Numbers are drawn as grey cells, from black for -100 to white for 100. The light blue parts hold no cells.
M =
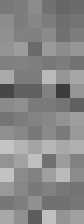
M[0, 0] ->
-5
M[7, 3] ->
-4
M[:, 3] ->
[-11, -3, 8, 21, -6, 45, 1, -4, 7, 8, 43, -11, 25, 1, -11, 50]
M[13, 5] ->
-9
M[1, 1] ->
-2
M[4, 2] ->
-1
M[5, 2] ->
-3
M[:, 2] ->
[9, 5, 0, -16, -1, -3, -25, -4, 3, -6, 29, 50, 2, -5, 13, -27]
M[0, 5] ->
-16
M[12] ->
[51, 9, 2, 25, 46, 9]
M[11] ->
[15, 27, 50, -11, 22, 1]
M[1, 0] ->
10
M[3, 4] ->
10
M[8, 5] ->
24
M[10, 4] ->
32
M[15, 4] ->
15
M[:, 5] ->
[-16, -9, -2, 17, -10, 30, 17, -25, 24, 20, 38, 1, 9, -9, -7, 25]
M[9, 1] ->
6
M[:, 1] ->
[-3, -2, 1, 22, 2, -2, -24, 12, -3, 6, 41, 27, 9, 6, -1, 13]

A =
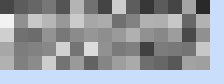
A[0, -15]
-44
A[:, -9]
[-11, 31, 18, 72, -23]
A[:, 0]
[-44, 90, 62, 31, 39]
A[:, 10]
[-57, 39, 14, -49, -14]
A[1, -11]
19
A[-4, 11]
37
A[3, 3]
7
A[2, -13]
-15
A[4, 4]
-10
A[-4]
[90, 13, 57, 43, 19, 59, 31, 35, -12, 2, 39, 37, 56, -19, 40]
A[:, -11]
[-34, 19, -6, 64, -10]
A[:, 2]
[-20, 57, -15, 2, 9]
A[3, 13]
-9
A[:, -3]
[-46, 56, 23, -5, -31]
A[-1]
[39, 0, 9, 61, -10, 21, -23, 4, 24, 33, -14, -19, -31, 27, 25]
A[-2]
[31, -2, 2, 7, 64, -9, 72, 14, -4, 0, -49, -3, -5, -9, 56]
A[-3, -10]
9

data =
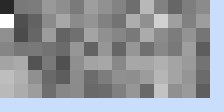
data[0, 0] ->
-69
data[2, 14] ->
-8
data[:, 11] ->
[1, 64, 10, 7, 38, 43, 53]
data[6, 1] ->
35
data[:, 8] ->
[3, -10, 5, -20, 7, 13, 0]
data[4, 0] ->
29
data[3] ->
[4, -7, -5, -10, -16, 18, -22, 18, -20, 18, -12, 7, -5, 24, -27]
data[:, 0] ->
[-69, 99, 13, 4, 29, 49, 45]
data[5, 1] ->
39
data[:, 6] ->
[24, 16, 29, -22, 28, -15, -18]
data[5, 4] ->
-27
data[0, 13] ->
-1
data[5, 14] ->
-16
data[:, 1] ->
[-5, -38, -41, -7, 33, 39, 35]
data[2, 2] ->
-20
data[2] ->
[13, -41, -20, 22, -22, -12, 29, 13, 5, -5, 34, 10, -3, 15, -8]
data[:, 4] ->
[11, 31, -22, -16, -37, -27, 6]
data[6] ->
[45, 35, 23, -14, 6, 9, -18, -15, 0, 18, -18, 53, 13, 21, -26]
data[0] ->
[-69, -5, -3, 20, 11, -4, 24, 14, 3, -14, 44, 1, -20, -1, 9]
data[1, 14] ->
23

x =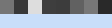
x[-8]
-8
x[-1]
-68
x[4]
-53
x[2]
73

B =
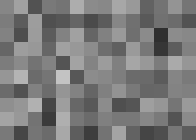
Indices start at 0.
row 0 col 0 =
5
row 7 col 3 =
-45
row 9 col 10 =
-46
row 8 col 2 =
-10
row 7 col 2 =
39
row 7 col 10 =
25
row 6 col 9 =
-5
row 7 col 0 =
12
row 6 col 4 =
17
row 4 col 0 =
-3
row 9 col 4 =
32
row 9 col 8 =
29
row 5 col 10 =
-17
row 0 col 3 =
-5
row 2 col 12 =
10
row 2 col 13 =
7
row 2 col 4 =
2
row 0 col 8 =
31
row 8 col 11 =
-4
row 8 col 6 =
-16
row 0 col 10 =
-23
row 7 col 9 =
-33
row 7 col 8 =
-38
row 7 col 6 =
-31
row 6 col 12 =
3
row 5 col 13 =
-4
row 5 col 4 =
53
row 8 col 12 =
-35
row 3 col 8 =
-25
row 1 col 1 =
-28
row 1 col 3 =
-37
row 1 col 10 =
-30
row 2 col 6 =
-21
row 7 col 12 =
-8
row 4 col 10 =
19
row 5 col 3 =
-8
